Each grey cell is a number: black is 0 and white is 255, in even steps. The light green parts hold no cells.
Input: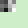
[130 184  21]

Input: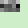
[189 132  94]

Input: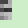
[170 185  72]

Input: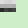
[220 176  65]

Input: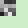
[ 61 162 216  31]

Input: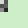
[83 81]

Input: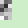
[114  47  67]

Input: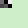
[239  88]

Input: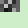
[96 89 38]
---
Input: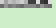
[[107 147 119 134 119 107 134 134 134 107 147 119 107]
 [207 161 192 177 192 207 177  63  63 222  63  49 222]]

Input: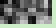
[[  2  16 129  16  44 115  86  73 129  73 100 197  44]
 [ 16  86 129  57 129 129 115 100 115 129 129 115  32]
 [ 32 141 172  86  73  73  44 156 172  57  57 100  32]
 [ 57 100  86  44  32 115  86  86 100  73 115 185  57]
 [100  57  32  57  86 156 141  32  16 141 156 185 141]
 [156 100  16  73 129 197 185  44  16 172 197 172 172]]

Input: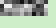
[[ 47 238 238 126 140 156 226 196 140  47  73 226]
 [ 73 169 156 169 169 196 169 182  87  87  87 182]
 [126 126  99 140 140 182 112 140  18 112  59 156]
 [211  99 112  73  59  18  99  31  73 156 126  59]]

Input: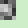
[[ 89  47 114 101]
 [114 130 158  61]
 [145  75  75 186]
 [186 211 171  47]
 [198 198 145  89]]

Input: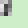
[[158  54 186]
 [186 201 128]
 [217  82 144]
 [229  67 113]]

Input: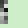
[[ 58 113]
 [ 73 219]
 [126  19]
 [153 126]
 [168  86]
 [207 181]]
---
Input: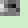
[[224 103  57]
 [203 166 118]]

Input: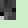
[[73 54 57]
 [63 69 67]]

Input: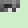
[[ 97  41  46]
 [ 79 107 212]]

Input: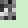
[[ 42  80  98]
 [ 55 230  87]]

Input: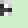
[[ 42 254 207]
 [ 59  70  40]]

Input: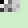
[[229 150 167]
 [ 56 170  89]]

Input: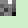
[[ 96 121 132]
 [133  57 114]]
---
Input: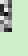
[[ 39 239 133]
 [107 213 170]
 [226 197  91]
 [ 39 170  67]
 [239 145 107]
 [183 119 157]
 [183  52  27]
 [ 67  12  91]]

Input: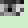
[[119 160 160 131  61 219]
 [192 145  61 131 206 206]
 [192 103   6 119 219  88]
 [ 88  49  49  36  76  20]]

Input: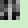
[[ 76 106 189  76 118]
 [ 91  61 161  91 131]
 [146  36 189  20  36]
 [ 76  20 131  48 161]
 [ 48   8 176   8 146]]

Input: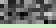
[[182 155  32  32 127  44 155 155 111  56  44 170 127  95]
 [ 32 139  95  81 111  44  95 111 127  81  69  81 155 127]
 [ 32 127  44  56  69  69 139 111 111 170  69  56  56 111]
 [ 95 111  81  69 139 127 111  69  56  56  81  56  95 127]
 [170  95  16  95  56   1  16  95 139 155  81 195 208 155]
 [ 95  81  69 111 139 139 139  95 127 155 155   1  81  44]]

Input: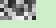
[[ 95 193  41  53 209 177  53  68  95]
 [ 41 177 193 108  83  53 148  83 209]
 [136 148 120 221 233 245 108 221  41]
 [209 120  41  83 136 108 177  68 177]
 [233  68 193 209  83  95 233 177 164]]

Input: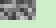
[[156 184 184 168 118 144 156 102 132]
 [144 156  86  61 132 197 168  86 184]
 [ 73 144 118 118 118  61 102 184 102]
 [ 61  86 102 156  86  73 102  86 132]
 [168  73 132  73 168 144  73 132 132]]

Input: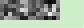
[[ 90 173 157 143 116  32  32 129 129  90  90  17  64  17 116]
 [129 143  77  48  90 173 173 102  77 116  77  32   4  17 143]
 [102  64 116 129 102 102 157 116  77 129  90 157  48 202 129]
 [ 90  48  64  48 116 218 202 102  90  64 143 189 102 218  77]
 [129  32 189  64  77  64 157  64  48 143 116 116 232 157 143]]

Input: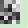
[[ 22 214  36 116  49]
 [ 87 199 199 144 242]
 [101 183  61 242 199]
 [169 132 156  73  61]
 [101  73  36 183 214]
 [116  49  87 230 132]]

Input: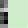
[[178 207]
 [148 148]
 [ 78 136]
 [ 94 124]
 [ 94  48]
 [ 62  21]
 [ 62   7]]
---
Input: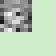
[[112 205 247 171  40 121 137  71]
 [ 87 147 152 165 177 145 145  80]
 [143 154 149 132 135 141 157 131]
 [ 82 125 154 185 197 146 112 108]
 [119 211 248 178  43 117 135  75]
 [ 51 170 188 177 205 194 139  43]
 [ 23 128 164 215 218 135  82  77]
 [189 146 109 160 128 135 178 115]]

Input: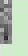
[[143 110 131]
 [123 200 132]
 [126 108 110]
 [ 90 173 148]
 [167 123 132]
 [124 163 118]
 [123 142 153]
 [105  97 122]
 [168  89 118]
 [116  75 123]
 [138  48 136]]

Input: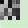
[[111 202  31 214  39]
 [ 16 194  25 111  75]
 [178 175  22 149 147]
 [180  76 182  57  47]
 [139  82 153  60  50]]

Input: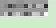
[[150 193  87 173 201 155  87 121 206 195 141 251]
 [153 151 157 158 149 146 157 156 156 155 149 153]
 [152 137  67 106 132 131  67 177 110 187 176  47]
 [152 152 151 150 153 155 152 151 150 150 153 151]]

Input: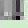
[[142 137 145  84   3 170]
 [142 166 161 123  53 164]
 [141 165 159 125  51 168]
 [139 165 160 124  52 169]
 [126 198 169 113 106 125]]

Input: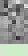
[[139 137 124 135 138 131 136]
 [132  80 158 182 220 169 153]
 [129  59 178 131  90 108 218]
 [136 159  99 117  71 132 139]
 [ 90  74 150 202 106 143 132]
 [158 175 119 132 170 157 115]
 [173 178 171  72 179 134 169]
 [159 172 121 131 166 149 115]
 [142 140 108 148 145 136 162]
 [156 160 148 115 155 147 128]
 [139 151 134 113  55 111 135]]

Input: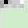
[[168 204 211 198 207 198]
 [172   2 188 207 203 250]]

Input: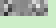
[[148  46 152 174 152 123 145 130 165  94 115 168]
 [143 102 197 145 143 136 135 146 212 178 133 200]
 [144 207  93 127 142 137 135 175 133 228 143 159]
 [134 173  60 134 145 139 142 145  96 140 136  91]]
